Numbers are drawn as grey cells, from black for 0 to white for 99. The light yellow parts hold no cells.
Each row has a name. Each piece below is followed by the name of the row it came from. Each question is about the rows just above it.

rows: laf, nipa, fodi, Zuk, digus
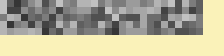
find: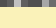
fodi
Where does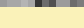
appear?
digus
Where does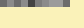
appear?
nipa
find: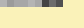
nipa
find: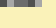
fodi
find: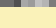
fodi
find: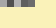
Zuk

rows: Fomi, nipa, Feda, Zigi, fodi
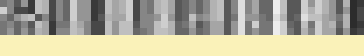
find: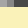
Zigi
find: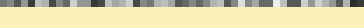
Fomi
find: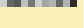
Zigi
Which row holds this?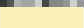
Feda
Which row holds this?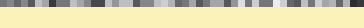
Zigi
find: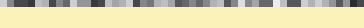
nipa

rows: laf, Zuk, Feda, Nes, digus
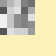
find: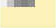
Nes
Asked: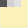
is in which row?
Zuk

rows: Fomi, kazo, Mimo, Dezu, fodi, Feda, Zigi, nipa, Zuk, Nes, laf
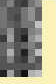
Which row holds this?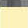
Zigi
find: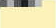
nipa
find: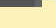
Nes

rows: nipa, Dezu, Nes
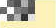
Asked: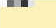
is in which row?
Nes
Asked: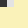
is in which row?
Nes
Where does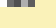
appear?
nipa

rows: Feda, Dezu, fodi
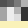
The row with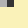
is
Dezu
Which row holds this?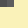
Feda

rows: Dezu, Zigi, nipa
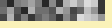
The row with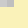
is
nipa
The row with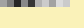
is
Dezu
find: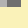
Zigi
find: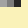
Dezu
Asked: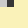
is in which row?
Dezu

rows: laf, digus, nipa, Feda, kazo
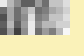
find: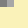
digus
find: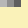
laf
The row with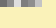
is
nipa
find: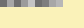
digus
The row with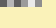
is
Feda

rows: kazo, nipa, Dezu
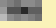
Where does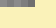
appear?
Dezu
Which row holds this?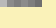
Dezu

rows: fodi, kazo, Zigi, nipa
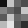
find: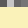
Zigi
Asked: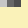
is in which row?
fodi
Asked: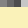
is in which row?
kazo

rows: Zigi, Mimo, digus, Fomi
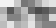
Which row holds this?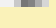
Zigi
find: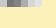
Zigi
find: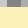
digus
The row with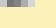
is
Zigi
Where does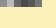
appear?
Mimo
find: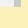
Zigi

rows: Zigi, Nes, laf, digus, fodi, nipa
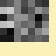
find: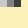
Nes
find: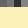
digus

